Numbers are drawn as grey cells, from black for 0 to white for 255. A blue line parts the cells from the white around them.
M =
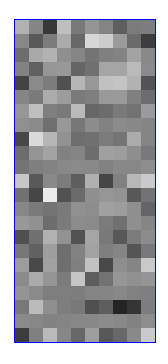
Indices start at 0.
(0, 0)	177
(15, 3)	146
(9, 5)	109
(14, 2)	109
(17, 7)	142
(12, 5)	143
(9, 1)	149
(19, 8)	129
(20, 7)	36
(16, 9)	120
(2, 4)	134
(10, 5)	137
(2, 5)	116
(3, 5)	112
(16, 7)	133
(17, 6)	72
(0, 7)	94
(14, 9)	133
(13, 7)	157
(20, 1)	187
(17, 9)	201
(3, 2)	150
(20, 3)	126
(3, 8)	186
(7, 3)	152
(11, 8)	183
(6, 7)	122
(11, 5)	176
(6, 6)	108
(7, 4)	119
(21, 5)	136
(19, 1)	138
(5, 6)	153
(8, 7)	116
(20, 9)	125
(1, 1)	89
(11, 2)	137

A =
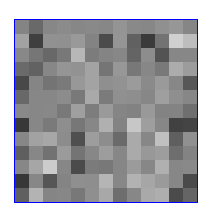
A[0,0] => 132
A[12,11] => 75
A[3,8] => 120
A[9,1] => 135
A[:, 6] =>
[135, 75, 132, 117, 143, 123, 154, 176, 141, 157, 120, 181, 168]
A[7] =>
[56, 135, 122, 142, 119, 135, 176, 131, 199, 158, 135, 65, 68]
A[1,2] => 145
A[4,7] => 146
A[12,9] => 169
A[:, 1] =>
[105, 63, 118, 98, 133, 135, 135, 135, 162, 135, 166, 135, 179]
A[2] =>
[136, 118, 104, 120, 183, 124, 132, 135, 100, 141, 83, 135, 135]
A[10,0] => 135
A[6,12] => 111
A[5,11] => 143
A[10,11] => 135
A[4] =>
[72, 133, 116, 122, 152, 163, 143, 146, 155, 138, 154, 135, 87]
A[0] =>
[132, 105, 135, 139, 135, 137, 135, 148, 137, 135, 144, 151, 134]
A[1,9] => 59
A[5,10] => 159
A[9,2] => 114
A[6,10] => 131
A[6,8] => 130
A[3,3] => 149
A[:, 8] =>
[137, 97, 100, 120, 155, 142, 130, 199, 170, 170, 155, 178, 135]
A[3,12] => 156
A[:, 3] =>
[139, 144, 120, 149, 122, 140, 121, 142, 140, 155, 135, 132, 135]
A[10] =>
[135, 166, 204, 135, 75, 123, 120, 134, 155, 135, 176, 135, 137]

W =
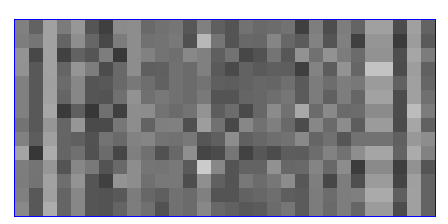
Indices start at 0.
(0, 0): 128
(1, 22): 84
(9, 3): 101
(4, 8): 120
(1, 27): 59
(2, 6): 125
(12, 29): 99
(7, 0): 115
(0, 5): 85
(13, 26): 155
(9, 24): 142
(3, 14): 90
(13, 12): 107
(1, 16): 104
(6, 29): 124
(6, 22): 137
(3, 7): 105
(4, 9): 110
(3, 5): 125
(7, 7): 119
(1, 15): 84
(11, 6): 64
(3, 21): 131
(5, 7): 112
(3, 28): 157
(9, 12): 143
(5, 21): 124
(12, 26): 170
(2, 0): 147
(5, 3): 101
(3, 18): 95
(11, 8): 141
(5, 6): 83
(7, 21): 135
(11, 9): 112
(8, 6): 115
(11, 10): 120

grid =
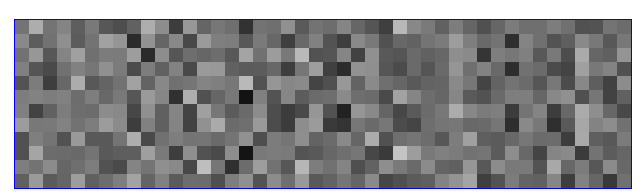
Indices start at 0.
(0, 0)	115
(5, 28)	133
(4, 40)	136
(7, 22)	58
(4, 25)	138
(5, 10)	134
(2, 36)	128
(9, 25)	71
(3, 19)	62
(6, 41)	142
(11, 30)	131
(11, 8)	163
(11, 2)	91
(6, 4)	110
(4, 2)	62
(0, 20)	90
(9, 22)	103
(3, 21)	158
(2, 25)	144
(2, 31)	142
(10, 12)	72
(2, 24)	66
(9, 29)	121
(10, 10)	143
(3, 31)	149
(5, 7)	121
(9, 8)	94
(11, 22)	99
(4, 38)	120
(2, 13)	102
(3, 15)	97
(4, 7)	114
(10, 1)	115
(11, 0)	96
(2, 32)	138
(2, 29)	97
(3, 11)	130
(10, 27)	122

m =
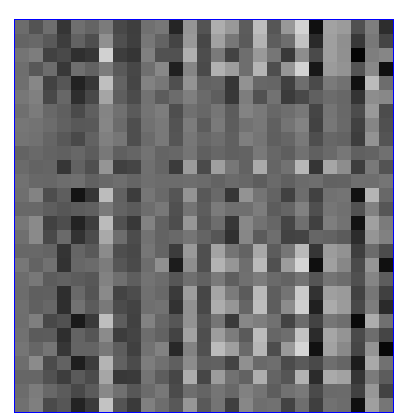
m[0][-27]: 108
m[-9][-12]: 123
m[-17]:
[113, 104, 103, 109, 112, 97, 105, 110, 101, 111, 108, 108, 110, 107, 99, 107, 103, 93, 106, 96, 107, 110, 98, 99, 111, 110, 117]
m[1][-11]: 90
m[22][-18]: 109
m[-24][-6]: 74
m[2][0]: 116
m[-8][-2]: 125
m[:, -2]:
[126, 120, 126, 136, 187, 141, 153, 133, 147, 99, 121, 110, 181, 129, 160, 149, 107, 149, 133, 118, 125, 173, 109, 148, 169, 123, 151, 159]
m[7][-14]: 92
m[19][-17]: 104
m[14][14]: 109
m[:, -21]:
[123, 144, 209, 124, 191, 165, 132, 134, 128, 120, 149, 105, 188, 122, 187, 169, 139, 124, 130, 138, 121, 190, 139, 120, 180, 166, 136, 195]
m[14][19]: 69
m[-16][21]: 65
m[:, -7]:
[211, 194, 141, 211, 110, 73, 120, 131, 121, 113, 183, 107, 109, 129, 111, 68, 185, 212, 115, 202, 208, 108, 195, 214, 90, 178, 121, 110]
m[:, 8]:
[62, 63, 53, 71, 69, 75, 90, 78, 78, 101, 69, 101, 60, 91, 56, 76, 72, 74, 94, 76, 67, 65, 68, 64, 75, 58, 87, 58]
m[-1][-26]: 127
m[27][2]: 74
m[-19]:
[99, 105, 99, 96, 103, 92, 120, 95, 101, 115, 100, 103, 117, 95, 103, 96, 99, 121, 103, 94, 113, 96, 106, 119, 96, 99, 112]
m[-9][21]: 50
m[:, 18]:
[86, 93, 118, 78, 101, 114, 103, 96, 95, 103, 101, 106, 99, 92, 102, 110, 92, 80, 106, 94, 93, 113, 102, 77, 110, 100, 93, 113]
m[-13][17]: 91
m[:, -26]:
[83, 104, 125, 88, 135, 128, 123, 115, 113, 105, 99, 104, 131, 104, 138, 138, 104, 99, 120, 95, 96, 127, 91, 102, 139, 102, 124, 127]
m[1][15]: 119
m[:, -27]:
[108, 100, 116, 110, 111, 119, 111, 118, 116, 99, 106, 113, 111, 104, 119, 111, 103, 119, 109, 108, 111, 110, 113, 117, 109, 102, 108, 112]
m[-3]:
[102, 102, 81, 61, 90, 75, 166, 56, 58, 116, 93, 70, 173, 70, 156, 113, 98, 174, 100, 85, 178, 43, 170, 162, 53, 123, 92]
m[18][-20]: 111
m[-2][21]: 74
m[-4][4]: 30
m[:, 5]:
[100, 78, 54, 98, 55, 72, 95, 89, 98, 92, 79, 97, 53, 96, 62, 75, 89, 107, 87, 84, 91, 58, 85, 100, 60, 75, 91, 59]
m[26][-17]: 120
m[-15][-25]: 94
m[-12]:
[103, 104, 100, 52, 101, 89, 139, 78, 72, 118, 100, 60, 153, 79, 163, 116, 99, 168, 92, 118, 185, 54, 156, 146, 62, 107, 76]

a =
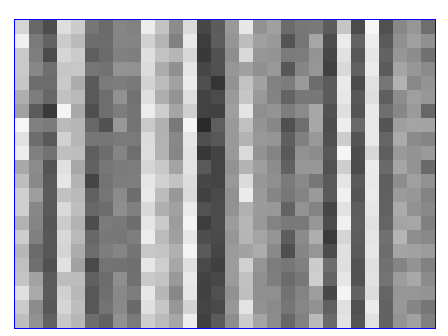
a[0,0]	213
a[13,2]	89
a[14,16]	182
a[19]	[224, 170, 91, 208, 184, 87, 111, 136, 124, 231, 183, 136, 229, 65, 80, 145, 191, 143, 143, 114, 131, 157, 71, 244, 99, 221, 101, 150, 150, 148]
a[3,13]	71
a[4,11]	161
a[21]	[190, 145, 97, 200, 183, 109, 98, 145, 122, 205, 187, 166, 237, 64, 91, 141, 204, 165, 140, 103, 129, 186, 106, 227, 84, 225, 99, 148, 161, 128]
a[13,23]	226
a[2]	[201, 126, 75, 214, 203, 94, 107, 129, 126, 223, 194, 182, 215, 57, 81, 142, 217, 150, 148, 123, 124, 148, 70, 225, 87, 230, 99, 151, 141, 113]
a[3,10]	172
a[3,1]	135
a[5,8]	114
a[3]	[202, 135, 110, 198, 199, 117, 114, 147, 145, 219, 172, 144, 229, 71, 80, 150, 160, 144, 152, 87, 134, 150, 65, 217, 97, 235, 91, 165, 151, 138]
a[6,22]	81
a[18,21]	206
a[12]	[207, 157, 91, 193, 186, 96, 117, 139, 109, 232, 188, 152, 218, 65, 74, 145, 235, 155, 133, 119, 132, 154, 90, 240, 85, 234, 96, 155, 151, 131]
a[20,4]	190
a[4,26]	118
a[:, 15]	[153, 149, 142, 150, 146, 154, 159, 153, 153, 153, 146, 152, 145, 146, 156, 150, 155, 156, 155, 145, 151, 141]
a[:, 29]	[110, 144, 113, 138, 148, 151, 103, 163, 133, 154, 106, 145, 131, 137, 128, 137, 156, 129, 139, 148, 118, 128]
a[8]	[225, 109, 89, 209, 182, 118, 118, 122, 122, 219, 178, 136, 229, 79, 87, 153, 179, 152, 149, 95, 128, 152, 80, 205, 85, 232, 101, 171, 139, 133]
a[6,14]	65
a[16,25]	231
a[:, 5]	[118, 109, 94, 117, 90, 89, 79, 103, 118, 94, 97, 69, 96, 103, 78, 103, 108, 73, 96, 87, 87, 109]
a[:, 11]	[140, 129, 182, 144, 161, 147, 165, 121, 136, 134, 163, 194, 152, 161, 156, 160, 176, 167, 153, 136, 151, 166]
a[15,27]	181
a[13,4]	190
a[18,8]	112
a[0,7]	133
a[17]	[192, 111, 80, 225, 162, 73, 115, 114, 111, 231, 206, 167, 223, 73, 64, 156, 208, 149, 124, 119, 128, 204, 109, 223, 83, 224, 113, 132, 148, 129]
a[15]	[205, 128, 88, 215, 185, 103, 120, 119, 126, 236, 187, 160, 231, 78, 74, 150, 181, 164, 149, 93, 139, 174, 59, 213, 93, 229, 113, 181, 142, 137]
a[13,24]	93
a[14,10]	202
